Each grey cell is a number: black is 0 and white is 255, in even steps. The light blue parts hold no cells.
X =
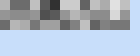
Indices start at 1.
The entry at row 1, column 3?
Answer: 108
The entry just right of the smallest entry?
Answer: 204
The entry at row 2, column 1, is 149
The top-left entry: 182
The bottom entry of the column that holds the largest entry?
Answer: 119
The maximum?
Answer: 225
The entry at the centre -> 149
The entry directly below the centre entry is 99
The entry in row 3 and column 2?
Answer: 182
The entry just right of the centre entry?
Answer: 182
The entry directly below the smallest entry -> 90
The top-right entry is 192

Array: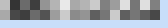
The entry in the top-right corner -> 128
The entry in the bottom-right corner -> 72
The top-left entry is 191
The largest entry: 233
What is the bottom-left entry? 169
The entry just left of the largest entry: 180
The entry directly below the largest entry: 203
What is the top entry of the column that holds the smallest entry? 52
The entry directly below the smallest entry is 72
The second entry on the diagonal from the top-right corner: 95

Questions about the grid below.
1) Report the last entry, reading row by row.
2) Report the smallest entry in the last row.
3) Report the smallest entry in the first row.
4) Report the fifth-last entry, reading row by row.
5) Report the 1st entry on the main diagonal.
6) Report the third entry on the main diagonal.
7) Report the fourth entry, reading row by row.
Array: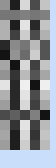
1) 186
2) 30
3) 30
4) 157
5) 147
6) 227
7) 75

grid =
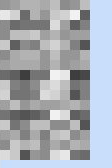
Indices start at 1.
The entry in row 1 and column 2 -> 160
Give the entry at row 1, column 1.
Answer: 150
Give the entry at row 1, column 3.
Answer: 179
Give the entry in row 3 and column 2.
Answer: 107
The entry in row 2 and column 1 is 231
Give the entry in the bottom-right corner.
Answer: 107
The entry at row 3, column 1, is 140
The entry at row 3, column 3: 116
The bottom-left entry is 219

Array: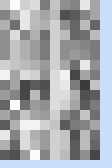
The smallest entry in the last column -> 70
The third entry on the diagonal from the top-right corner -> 102
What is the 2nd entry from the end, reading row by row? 143
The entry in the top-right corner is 165
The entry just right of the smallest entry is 196
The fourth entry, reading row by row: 220
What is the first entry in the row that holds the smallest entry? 123
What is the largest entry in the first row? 251
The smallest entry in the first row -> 123
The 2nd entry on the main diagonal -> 176
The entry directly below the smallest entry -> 80
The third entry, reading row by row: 208
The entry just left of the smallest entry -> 123
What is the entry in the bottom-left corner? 91
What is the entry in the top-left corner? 196
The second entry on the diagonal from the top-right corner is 132
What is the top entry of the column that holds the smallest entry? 231
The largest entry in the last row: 251
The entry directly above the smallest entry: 165

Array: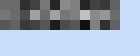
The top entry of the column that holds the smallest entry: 37
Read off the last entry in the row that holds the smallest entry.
98
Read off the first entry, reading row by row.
107
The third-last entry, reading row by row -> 128
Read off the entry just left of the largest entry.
128
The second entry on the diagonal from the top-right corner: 150
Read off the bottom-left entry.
87
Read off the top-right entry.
98
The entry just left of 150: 138
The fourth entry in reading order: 66

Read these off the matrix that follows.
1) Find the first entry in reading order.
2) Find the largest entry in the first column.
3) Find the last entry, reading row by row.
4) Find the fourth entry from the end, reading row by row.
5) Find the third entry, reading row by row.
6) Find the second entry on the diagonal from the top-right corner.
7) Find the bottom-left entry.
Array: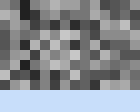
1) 139
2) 190
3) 118
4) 179
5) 33
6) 109
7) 73

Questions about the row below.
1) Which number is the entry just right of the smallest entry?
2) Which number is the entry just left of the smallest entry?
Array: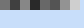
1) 104
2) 135
